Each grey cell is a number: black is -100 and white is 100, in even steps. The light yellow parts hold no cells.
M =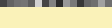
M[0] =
-47
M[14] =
26
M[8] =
-66
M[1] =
-22
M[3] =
-9
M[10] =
-6

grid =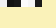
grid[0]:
89
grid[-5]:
-85
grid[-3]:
97
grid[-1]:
-80

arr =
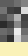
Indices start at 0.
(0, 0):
-26
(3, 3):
-43
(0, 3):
1
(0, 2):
-14
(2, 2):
40
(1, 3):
71
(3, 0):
-66

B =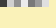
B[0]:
-53
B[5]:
22
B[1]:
63

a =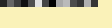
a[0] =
-72
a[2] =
-52
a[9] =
46

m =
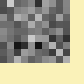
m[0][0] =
-36
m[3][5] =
-4
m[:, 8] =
[-29, -30, 24, -31, 13, -23, -36, 44, -31]
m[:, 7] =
[13, -21, -31, -42, -7, -59, 40, -53, 17]
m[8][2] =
38
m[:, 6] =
[26, 18, -20, 13, -24, 21, -11, -24, 9]
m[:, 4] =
[5, 23, -23, 35, -4, 58, 14, 12, -25]
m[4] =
[8, -8, -20, -20, -4, 0, -24, -7, 13, -35]
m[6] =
[-38, 7, -83, -64, 14, -86, -11, 40, -36, -2]
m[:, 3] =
[-11, 10, 22, -12, -20, -8, -64, 22, 4]
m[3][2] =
-33
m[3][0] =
-13
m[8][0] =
-37
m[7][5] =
-17
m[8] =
[-37, -11, 38, 4, -25, -13, 9, 17, -31, 36]

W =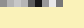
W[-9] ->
13
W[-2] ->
82
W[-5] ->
-28

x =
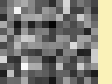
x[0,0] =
-39
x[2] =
[-66, 7, -21, 29, 29, 36, 7, -3, 42, -40, -22, 59, 15, -30]
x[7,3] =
-35
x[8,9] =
-16
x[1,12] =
-7
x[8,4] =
-5
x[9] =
[-34, -24, -50, 97, 36, 34, -31, -49, 48, -42, -40, 59, -2, 18]
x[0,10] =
-34
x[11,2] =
-18
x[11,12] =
9
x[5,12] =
26
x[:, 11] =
[-6, -48, 59, -18, -32, 29, 22, -75, -9, 59, -19, -51]
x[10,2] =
-53
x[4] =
[-28, 15, -60, 22, -28, -3, 0, -50, -24, -38, -34, -32, -72, 17]
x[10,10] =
-60
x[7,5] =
-55
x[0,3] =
34
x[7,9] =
2
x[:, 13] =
[-46, -59, -30, -14, 17, -15, 20, 59, 61, 18, -79, -42]
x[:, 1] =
[-3, 9, 7, -15, 15, -34, -19, -16, -57, -24, 50, -16]
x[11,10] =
-19
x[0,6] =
-31
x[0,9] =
68
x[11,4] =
-39
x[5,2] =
20
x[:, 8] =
[-8, -31, 42, -32, -24, 19, 7, -61, -4, 48, -22, -29]

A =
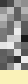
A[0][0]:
-55
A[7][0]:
-26
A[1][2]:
-25
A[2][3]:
6
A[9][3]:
-20
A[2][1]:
11
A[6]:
[78, 84, 2, -21]
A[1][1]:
50
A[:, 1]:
[-37, 50, 11, -17, -15, 59, 84, -13, -38, 9]
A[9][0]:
-34
